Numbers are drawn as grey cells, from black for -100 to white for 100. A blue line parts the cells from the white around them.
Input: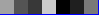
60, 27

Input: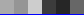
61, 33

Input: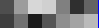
69, 63

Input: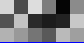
73, 68

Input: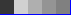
64, 37

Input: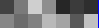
62, 51

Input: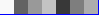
95, 53

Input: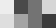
86, 74

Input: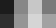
67, 56

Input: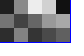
86, 64
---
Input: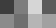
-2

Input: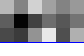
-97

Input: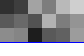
-18

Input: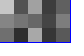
-8

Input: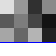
-2

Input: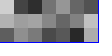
24
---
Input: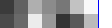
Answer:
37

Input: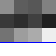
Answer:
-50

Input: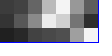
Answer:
8

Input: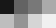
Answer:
-6

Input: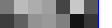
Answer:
36

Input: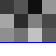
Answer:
1

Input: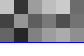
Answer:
-26

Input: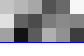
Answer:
-41

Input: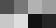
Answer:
40

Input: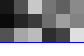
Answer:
-54
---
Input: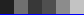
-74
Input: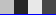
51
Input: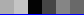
36
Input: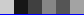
61
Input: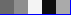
-17
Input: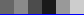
-19
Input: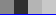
6
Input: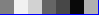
0
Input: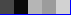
-44
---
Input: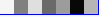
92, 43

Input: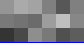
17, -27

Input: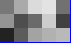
-6, 45

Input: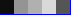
-89, -33

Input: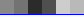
7, 45

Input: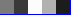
-4, -78

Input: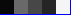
-94, 92

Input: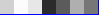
64, -7
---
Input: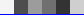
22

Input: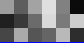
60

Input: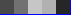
-11

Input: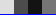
-40

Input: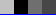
-44

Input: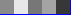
8

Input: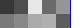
33

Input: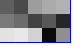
65

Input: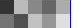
47
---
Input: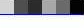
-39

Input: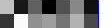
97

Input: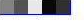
-36

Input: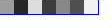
-70

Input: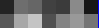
31

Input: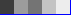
22
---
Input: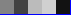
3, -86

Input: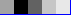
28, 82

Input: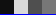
-88, -7

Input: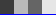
-53, 80

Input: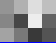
16, -34

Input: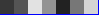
-57, 66

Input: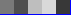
-5, -56

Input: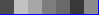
-40, 10

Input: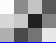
98, 81
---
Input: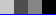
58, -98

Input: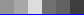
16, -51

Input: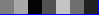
-1, -74

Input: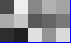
-43, 71

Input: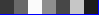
-56, -78

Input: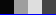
-95, -46
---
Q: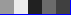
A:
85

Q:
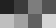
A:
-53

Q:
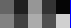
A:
-76

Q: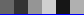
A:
-60

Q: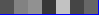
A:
2

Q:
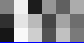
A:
89

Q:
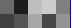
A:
-78

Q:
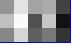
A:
78
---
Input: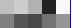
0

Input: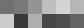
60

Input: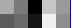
-28

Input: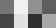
-47

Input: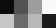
56

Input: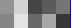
4

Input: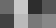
-48

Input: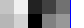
43
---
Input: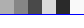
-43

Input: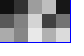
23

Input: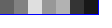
75

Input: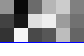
-16

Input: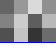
71

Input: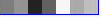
-73

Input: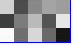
7

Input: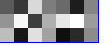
70

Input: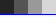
20
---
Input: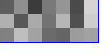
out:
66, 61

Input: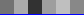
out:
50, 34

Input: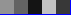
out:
52, 15

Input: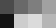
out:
72, 61

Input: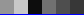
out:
57, 17

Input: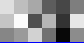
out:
97, 81

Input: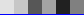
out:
77, 56

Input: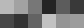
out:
51, 45

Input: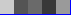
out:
60, 21

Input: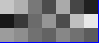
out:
82, 55
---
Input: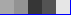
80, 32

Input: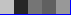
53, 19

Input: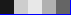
82, 61

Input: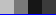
51, -5

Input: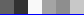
95, 57

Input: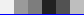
89, 49

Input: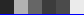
84, 40

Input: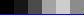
61, 28

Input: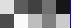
96, 75

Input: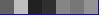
49, 15
